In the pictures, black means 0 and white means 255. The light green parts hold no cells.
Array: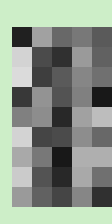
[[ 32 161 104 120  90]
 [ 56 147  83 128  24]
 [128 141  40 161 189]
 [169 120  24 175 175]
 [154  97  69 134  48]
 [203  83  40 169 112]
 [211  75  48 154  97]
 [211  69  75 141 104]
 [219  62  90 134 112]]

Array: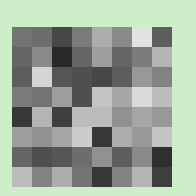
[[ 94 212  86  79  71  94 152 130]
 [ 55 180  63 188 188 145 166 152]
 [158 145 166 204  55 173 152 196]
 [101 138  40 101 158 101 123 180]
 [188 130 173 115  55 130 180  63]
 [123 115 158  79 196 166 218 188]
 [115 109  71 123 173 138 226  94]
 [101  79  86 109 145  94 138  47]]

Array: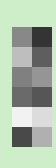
[[242 220]
 [ 73 176]
 [128 149]
 [190  94]
 [106  86]
 [136  52]]

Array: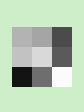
[[194 217  90]
 [179 165  75]
 [ 19 110 251]]

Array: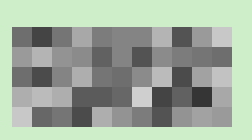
[[174 187 174  91  91 103 207  68  97  53 168]
 [154 180 147 139  97 132  83 139 124 117 110]
 [200 103 117  75 174 147 124  83 147 162 154]
 [110  75 132 174 117 110 139 187  75 162 194]
 [110  68 117 168 124 132 132 180  83 154 200]]

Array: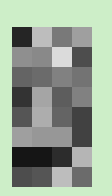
[[ 37 189 121 159]
 [ 85 173 100  65]
 [ 51 165  93 129]
 [159 151 151  65]
 [143 137 219  77]
 [100 107 129 115]
 [ 77  85 189 107]
 [ 21  21  44 181]]

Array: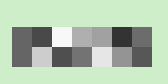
[[101 205  79 115 230 148  87]
 [101  73 248 175 161  51 108]]

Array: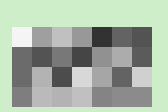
[[126 186 179 192 132 139 139]
 [107 179  76 216 166  99 208]
 [245 159 192 152  50  99  83]
 [107  83 120  69 145 172  91]]

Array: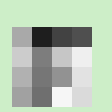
[[204 125 198 239]
 [177 118 146 226]
 [161 111 246 218]
 [169  30  66  79]]
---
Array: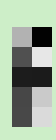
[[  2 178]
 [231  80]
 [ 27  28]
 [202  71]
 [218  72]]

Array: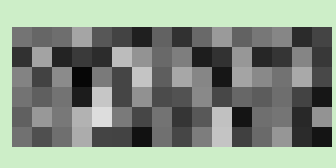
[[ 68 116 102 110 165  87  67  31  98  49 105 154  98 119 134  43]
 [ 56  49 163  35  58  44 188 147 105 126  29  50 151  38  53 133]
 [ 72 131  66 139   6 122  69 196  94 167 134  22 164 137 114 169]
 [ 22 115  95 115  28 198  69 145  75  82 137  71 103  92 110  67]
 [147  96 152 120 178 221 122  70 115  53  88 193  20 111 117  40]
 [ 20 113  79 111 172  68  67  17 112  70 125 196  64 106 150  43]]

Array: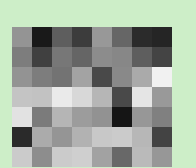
[[ 37 148  25  94  60 152 102  43]
 [ 68 125  64 119 101 140 135  94]
 [241 147 125 115 163  73 137 170]
 [153 196 194 234 216 182  73 229]
 [128 226 123 181 156 146  21 151]
 [ 67  42 171 149 178 200 203 183]
 [151 203 141 203 207 162 104 186]]

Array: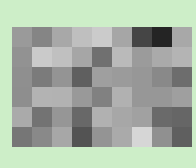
[[168 154 133 168 191 203 166  69  36]
 [180 146 202 192 166 112 186 155 170]
 [109 143 123 148  95 159 155 151 137]
 [159 142 179 178 153 129 177 151 151]
 [102 170 115 150 104 177 167 161 106]
 [ 95 118 137 167  83 148 170 214 144]]

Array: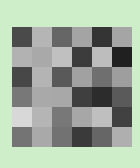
[[165  74 181 102 164  52]
 [ 32 178 169 192  60 189]
 [158  71 180  89 161 111]
 [ 90 120 169 168  63  44]
 [ 65 216 181 120 167 191]
 [175 116 169 114  58 102]]

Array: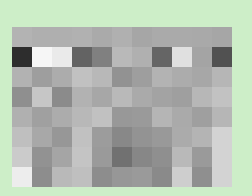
[[166 179 175 175 177 170 176 166 170 170 169]
 [ 81  45 246 234  99 128 185 176 101 224 164]
 [182 178 158 172 193 184 146 158 179 172 167]
 [194 143 198 139 178 167 185 170 163 159 183]
 [182 176 160 172 184 193 152 154 181 170 159]
 [211 191 168 151 193 156 136 147 153 171 180]
 [211 203 146 165 196 154 113 135 143 185 154]
 [211 237 141 185 191 141 151 154 138 206 143]]

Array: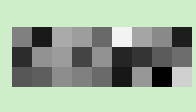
[[ 29 128  25 170 157 105 243 165 137]
 [109  44 146 156  68 146  37  52  91]
 [208  87  94 141 128 106  23 151   1]]

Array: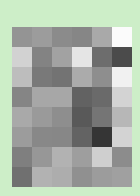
[[251 148 156 139 134 169]
 [ 75 210 131 162 229 109]
 [241 189 121 115 171 142]
 [211 133 167 167  98 106]
 [183 169 154 142  89 117]
 [211 156 136 135  99  53]
 [140 127 151 178 158 207]
 [160 112 178 173 144 156]]
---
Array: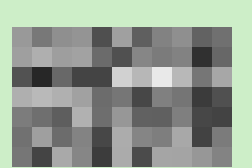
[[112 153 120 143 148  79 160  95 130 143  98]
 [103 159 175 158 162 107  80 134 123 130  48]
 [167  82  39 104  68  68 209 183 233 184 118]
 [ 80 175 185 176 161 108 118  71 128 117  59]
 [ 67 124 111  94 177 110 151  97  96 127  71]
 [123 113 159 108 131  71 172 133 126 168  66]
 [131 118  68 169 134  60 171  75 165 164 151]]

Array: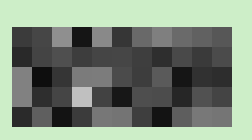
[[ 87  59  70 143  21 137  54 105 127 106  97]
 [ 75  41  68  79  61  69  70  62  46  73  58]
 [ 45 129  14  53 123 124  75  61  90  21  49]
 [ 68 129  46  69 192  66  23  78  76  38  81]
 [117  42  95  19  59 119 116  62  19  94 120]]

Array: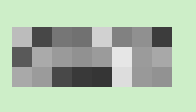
[[ 60 188  71 118 113 209 129 144]
 [168  89 170 154 145 155 230 155]
 [146 169 155  72  57  53 221 153]]

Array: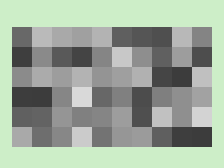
[[132 104 186 169 160 179  95  85  79 184]
 [ 77  62 138  89  68 133 200 142  96 157]
 [192 139 171 157 179 148 159 177  69  60]
 [162  61  60 134 217 103 128  76 127 143]
 [211  96  99 149 128 133 157  79 193 143]
 [ 60 169 110 135 203 115 150 155  95  62]]

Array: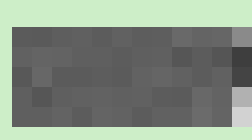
[[138  91  90  94  96  92  97  93  94 105 100 102]
 [ 62  97 100  99  95  95  92  95  96  86  92  85]
 [ 68  88 103  91  91  93  91  98 101  97  92  97]
 [177  95  86  95  97  98  96  97  92  91 104  99]
 [210  95  95  99  92 100  98  92  97  97 107 100]]

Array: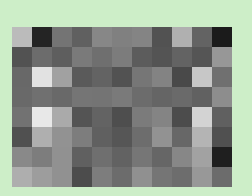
[[ 27 187  36 116  96 135 128 132  82 176  99]
 [151  82 108  94 122 111 124  92  84  99  85]
 [112 104 226 161  90  99  82 118 131  73 199]
 [141 105 112 105 117 116 122 108 101 106  97]
 [ 96 114 232 170  84  99  78 123 132  76 211]
 [ 80  80 175 146 125  96  86 109 146 103 180]
 [ 31 137 125 145  96 111  98 118 102 135 162]
 [108 174 157 145  76 125 108 144 117 109 152]]
